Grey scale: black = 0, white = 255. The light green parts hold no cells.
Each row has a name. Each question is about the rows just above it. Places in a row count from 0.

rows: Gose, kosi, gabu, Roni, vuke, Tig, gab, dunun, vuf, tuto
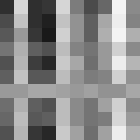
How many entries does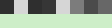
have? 8
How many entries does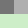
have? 2
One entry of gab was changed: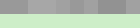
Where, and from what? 9, [167]
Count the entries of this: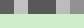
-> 6

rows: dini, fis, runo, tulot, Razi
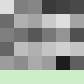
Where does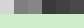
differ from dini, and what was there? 0, [222]
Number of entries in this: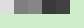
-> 5
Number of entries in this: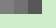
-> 3
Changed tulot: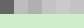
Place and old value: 4, [208]

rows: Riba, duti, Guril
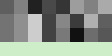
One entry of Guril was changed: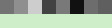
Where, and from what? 7, [87]
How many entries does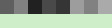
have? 8
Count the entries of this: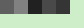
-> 5
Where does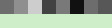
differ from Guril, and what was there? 0, [115]

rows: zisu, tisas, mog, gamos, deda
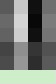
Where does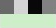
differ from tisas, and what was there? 3, [123]
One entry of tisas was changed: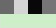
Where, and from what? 3, [123]
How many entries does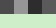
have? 4
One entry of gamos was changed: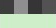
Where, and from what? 0, [68]

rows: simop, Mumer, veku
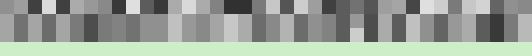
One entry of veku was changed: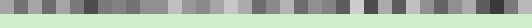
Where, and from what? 32, [152]
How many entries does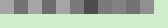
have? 11
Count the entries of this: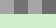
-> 4
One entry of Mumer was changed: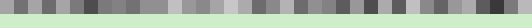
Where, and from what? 30, [144]
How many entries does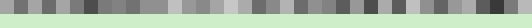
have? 38
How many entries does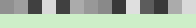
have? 14

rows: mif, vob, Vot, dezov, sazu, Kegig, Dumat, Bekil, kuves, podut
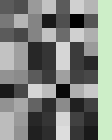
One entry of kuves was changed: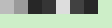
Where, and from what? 4, [214]
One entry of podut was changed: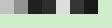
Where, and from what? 0, [188]
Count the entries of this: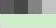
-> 4

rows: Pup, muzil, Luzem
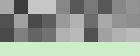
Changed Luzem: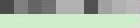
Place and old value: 5, [185]
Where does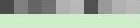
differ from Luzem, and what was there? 7, [161]
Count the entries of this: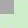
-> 1
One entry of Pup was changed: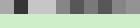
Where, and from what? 1, [60]
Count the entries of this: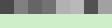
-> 8
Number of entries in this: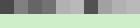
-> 10
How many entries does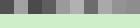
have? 10

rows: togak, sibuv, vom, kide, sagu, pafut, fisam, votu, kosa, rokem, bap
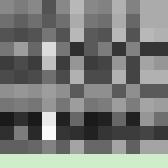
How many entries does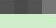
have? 4
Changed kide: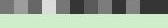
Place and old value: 5, [47]
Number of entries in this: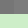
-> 2
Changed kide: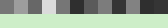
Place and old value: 10, [53]
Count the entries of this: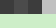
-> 4
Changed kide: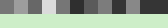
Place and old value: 9, [130]
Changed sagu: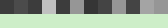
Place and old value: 6, [60]

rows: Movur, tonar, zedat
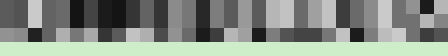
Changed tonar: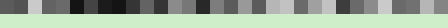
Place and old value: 28, [113]
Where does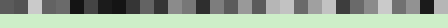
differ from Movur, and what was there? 14, [40]

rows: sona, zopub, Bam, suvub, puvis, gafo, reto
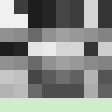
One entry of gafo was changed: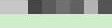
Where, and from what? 1, [192]
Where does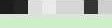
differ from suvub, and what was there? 2, [228]

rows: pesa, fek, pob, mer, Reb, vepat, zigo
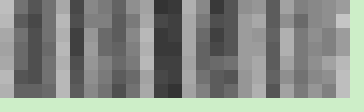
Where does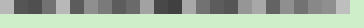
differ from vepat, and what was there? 5, [85]
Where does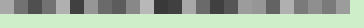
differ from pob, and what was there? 23, [128]
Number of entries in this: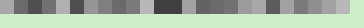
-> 25
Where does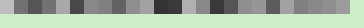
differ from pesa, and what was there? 7, [122]
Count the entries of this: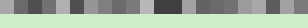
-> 22
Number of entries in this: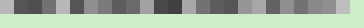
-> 25

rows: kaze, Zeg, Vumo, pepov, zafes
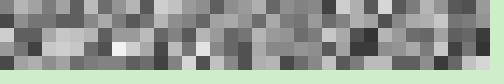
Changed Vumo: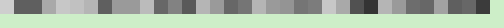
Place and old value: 21, [109]
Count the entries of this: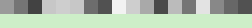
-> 18
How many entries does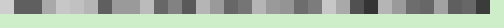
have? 35
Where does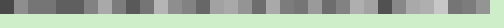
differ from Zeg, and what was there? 6, [136]

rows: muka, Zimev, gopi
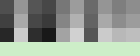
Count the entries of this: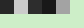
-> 5
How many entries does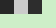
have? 3
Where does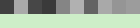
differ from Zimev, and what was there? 8, [141]
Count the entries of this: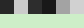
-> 6

